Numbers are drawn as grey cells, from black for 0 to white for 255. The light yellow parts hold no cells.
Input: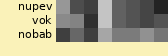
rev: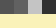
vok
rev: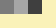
nobab
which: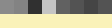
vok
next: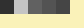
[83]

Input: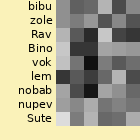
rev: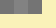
nupev
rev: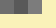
vok
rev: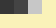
Rav
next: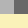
[110]
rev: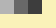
lem
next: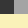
[158]
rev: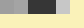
Bino

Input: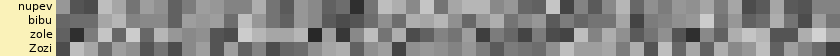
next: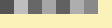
[151]
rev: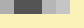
zole
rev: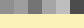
nupev
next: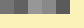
[76]
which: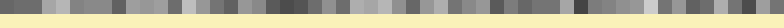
bibu
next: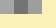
[144]

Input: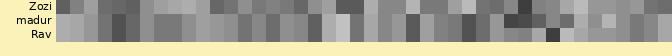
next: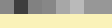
[143]
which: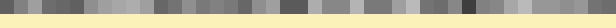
Zozi
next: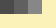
[109]
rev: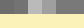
Zozi

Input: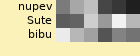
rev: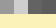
Sute
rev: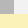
Sute

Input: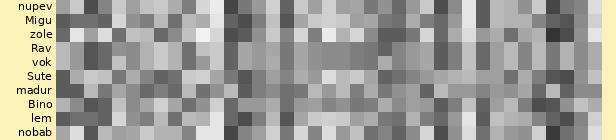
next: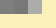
[132]
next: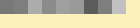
[99]
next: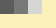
[105]
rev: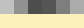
Sute
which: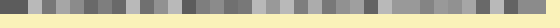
madur
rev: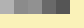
Rav

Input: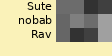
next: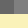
[108]
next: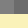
[160]
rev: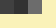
Sute

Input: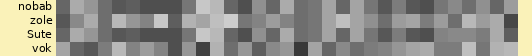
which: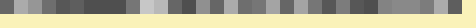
Sute
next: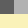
[164]
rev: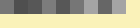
nobab

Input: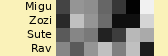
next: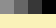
[241]
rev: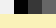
Migu
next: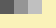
[128]
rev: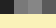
Sute
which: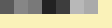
Sute
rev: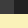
Sute

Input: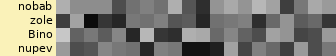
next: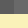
[54]
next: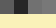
[128]
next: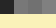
[85]

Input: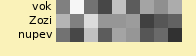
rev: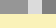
Zozi
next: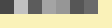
[49]
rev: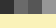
nupev
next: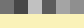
[172]
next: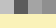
[172]

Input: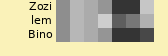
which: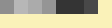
Bino
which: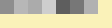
lem
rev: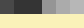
Bino

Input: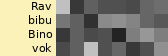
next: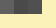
[35]
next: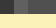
[74]
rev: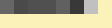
Rav
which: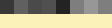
Bino

